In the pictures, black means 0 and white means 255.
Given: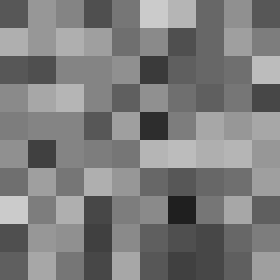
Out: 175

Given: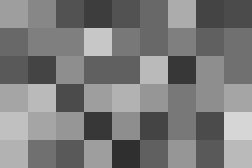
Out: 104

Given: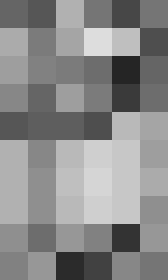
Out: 171

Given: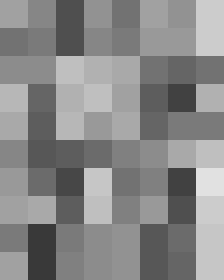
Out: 114

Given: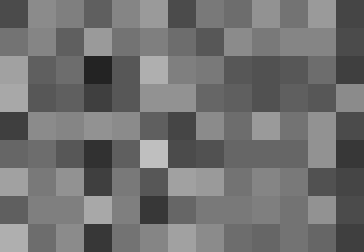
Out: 115

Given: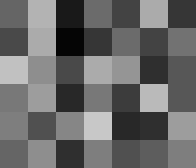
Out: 73
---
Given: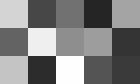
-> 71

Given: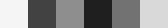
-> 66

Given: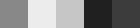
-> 236

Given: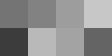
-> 130

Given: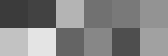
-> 66

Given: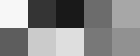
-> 52

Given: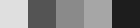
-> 84

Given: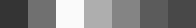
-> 112
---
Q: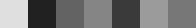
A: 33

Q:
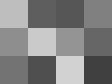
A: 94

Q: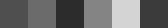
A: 107

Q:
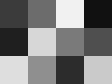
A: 108

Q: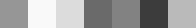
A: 249

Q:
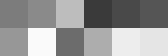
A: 138
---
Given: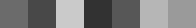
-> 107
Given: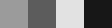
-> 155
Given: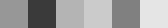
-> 151
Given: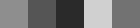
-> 142
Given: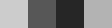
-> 204
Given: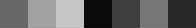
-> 104
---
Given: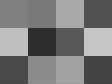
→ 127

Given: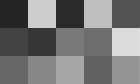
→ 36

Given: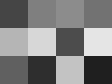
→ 69

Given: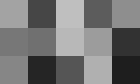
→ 163

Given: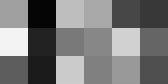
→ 160

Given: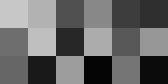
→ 199

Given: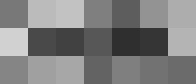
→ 120

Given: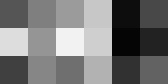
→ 85

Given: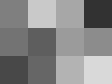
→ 127

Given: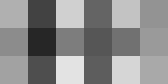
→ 176
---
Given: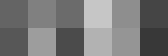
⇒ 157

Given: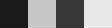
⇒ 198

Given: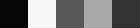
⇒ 247

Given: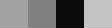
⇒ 129

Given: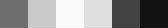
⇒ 201

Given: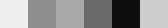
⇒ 142

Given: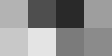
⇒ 228
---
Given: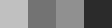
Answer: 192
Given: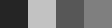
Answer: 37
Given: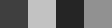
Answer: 63
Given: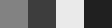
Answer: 130
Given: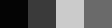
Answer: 4
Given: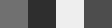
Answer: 112
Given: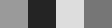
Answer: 154
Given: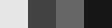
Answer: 231
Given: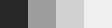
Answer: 40
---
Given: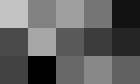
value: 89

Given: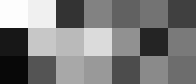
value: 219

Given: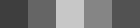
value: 199

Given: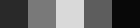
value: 217

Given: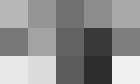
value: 99

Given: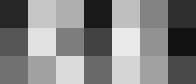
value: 66
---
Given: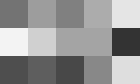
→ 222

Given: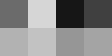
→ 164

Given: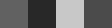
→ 75

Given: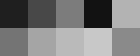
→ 138

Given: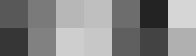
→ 176

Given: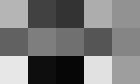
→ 158

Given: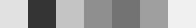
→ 240
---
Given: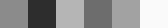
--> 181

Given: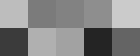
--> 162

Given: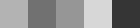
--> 150

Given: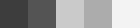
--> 202

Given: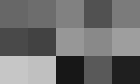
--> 23

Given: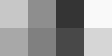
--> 72

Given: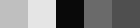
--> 9

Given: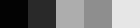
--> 173

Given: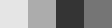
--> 52

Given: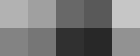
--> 48
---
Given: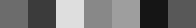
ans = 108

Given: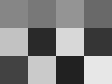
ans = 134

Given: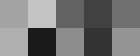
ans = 163

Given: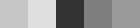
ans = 198

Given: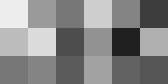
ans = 237

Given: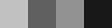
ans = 193

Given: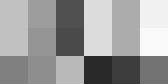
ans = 193

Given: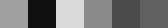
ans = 159
